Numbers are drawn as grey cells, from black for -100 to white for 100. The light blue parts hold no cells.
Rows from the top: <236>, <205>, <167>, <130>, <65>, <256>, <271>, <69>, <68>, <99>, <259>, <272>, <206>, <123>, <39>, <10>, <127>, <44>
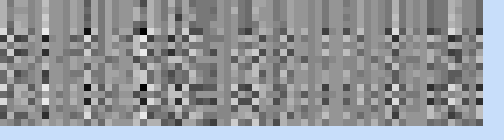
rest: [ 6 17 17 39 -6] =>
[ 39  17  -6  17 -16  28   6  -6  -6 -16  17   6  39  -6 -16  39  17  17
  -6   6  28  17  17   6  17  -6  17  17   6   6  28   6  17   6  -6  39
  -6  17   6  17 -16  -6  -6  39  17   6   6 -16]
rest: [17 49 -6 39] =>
[ 39 -29 -16 -51  28  28  -6 -29 -51  17   6  60  -6 -16  60 -16  17 -40
  39  17  17  39   6  28  -6  17  17   6   6  28   6  39   6 -16  39  -6
  17  17  17 -16  -6 -16  39   6 -16  -6 -29]
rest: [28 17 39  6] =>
[ 17  -6  17  17   6   6  28   6  28   6 -29  49  -6  17   6  17 -29  -6
  -6  49  17  -6   6 -29]
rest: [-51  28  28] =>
[ -6 -29 -51  17   6  60  -6 -16  60 -16  17 -40  39  17  17  39   6  28
  -6  17  17   6   6  28   6  39   6 -16  39  -6  17  17  17 -16  -6 -16
  39   6 -16  -6 -29]
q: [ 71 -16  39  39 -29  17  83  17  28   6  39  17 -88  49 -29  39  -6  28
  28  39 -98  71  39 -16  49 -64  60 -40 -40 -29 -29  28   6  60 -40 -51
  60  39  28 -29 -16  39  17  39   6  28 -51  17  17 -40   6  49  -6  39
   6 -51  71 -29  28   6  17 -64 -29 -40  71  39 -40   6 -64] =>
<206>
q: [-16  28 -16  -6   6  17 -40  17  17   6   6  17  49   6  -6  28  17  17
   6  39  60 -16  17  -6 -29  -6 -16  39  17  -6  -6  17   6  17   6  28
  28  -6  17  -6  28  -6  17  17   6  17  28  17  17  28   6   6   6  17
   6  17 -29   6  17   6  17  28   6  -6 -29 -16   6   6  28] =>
<272>

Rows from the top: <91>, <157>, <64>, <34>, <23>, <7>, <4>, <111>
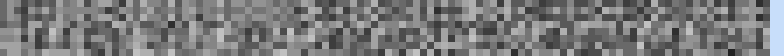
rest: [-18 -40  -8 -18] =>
[-18  38  15 -18  15  51  28   4 -18 -52  -8 -40 -18  38 -40  51 -30  -8
  38   4  15 -18 -52  15 -40   4 -52  28  38  -8   4 -40 -30 -40  28  -8
 -40  28 -18  -8 -40  38 -30 -52 -52   4 -30  38  28  -8  38  15 -30 -52
  38 -30  15  15 -30 -18 -18  15 -40  15 -52  38  15 -18  15  28 -63   4
  51  -8 -40 -18  -8 -30  28 -30  15   4 -40  38]
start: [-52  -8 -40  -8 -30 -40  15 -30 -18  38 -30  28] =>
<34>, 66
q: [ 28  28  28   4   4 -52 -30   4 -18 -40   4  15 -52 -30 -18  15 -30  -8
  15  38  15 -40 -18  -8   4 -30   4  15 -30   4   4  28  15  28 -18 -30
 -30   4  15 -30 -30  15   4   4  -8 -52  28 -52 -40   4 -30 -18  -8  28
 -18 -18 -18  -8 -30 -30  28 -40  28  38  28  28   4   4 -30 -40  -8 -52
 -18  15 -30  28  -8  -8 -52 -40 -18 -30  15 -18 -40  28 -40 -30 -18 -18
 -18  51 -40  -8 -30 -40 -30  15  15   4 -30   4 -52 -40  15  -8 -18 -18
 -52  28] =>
<4>
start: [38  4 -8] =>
<23>, 20
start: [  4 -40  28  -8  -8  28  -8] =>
<7>, 23

